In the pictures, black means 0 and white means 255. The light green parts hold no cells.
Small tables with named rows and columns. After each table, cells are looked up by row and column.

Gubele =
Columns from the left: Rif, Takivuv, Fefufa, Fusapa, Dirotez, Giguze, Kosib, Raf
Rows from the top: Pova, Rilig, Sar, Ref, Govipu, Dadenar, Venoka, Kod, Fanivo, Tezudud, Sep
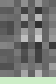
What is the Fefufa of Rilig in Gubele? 114
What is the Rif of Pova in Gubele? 127
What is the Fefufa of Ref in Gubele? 109
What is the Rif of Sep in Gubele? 119
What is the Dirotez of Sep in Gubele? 99
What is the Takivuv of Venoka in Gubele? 128
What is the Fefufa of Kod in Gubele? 120
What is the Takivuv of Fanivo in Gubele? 94
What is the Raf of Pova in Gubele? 98
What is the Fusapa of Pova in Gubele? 143
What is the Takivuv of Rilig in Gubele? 90
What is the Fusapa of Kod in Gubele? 80
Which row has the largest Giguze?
Dadenar

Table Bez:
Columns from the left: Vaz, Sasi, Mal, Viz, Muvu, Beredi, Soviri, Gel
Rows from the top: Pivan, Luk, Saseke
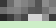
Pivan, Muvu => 117
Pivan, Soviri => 140
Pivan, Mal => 144
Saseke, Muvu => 212
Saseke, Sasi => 61
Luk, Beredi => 86
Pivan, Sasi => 108
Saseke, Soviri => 148
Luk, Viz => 114
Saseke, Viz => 72
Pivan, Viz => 131
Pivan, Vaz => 56
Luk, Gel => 139
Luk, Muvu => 89
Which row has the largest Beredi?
Saseke

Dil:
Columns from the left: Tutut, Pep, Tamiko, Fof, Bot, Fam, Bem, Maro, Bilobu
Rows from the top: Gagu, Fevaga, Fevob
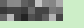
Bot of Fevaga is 105
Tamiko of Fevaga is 68
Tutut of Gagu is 99
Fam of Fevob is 66
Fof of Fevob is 36
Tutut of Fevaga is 56
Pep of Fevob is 184
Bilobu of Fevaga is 113
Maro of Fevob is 179
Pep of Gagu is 137
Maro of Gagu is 133
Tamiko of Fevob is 65
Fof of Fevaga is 59
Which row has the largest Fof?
Gagu

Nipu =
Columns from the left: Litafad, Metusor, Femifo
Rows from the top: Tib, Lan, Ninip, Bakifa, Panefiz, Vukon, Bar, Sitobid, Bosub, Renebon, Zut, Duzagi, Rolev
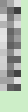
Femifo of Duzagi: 224
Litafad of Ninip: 221
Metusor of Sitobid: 139
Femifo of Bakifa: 219
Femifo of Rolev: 82
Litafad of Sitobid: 196
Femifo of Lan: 62
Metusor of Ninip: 122
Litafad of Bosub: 210
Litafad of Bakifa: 179
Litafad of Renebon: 207
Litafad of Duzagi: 163
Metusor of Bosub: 98
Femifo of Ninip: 183
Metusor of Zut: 101
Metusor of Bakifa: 152
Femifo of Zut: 66

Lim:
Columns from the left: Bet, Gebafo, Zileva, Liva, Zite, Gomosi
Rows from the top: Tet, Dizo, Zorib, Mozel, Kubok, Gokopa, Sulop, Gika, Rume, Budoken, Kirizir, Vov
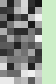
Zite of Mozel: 25
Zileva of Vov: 172
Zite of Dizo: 35
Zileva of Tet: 135
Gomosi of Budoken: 169
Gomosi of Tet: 21
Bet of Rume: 164
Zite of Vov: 91
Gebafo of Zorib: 21
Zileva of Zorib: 83
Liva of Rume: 129
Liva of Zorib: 50
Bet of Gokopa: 77
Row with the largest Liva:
Kirizir

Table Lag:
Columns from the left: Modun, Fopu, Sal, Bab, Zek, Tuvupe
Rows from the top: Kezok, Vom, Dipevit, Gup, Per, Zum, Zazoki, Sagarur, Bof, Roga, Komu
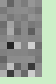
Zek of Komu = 204
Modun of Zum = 133
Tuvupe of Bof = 118
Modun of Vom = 121
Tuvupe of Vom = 121
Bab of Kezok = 124
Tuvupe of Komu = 142
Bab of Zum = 138
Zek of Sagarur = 127
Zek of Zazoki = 208
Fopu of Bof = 140
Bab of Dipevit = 125
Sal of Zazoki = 185
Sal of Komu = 158
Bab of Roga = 137

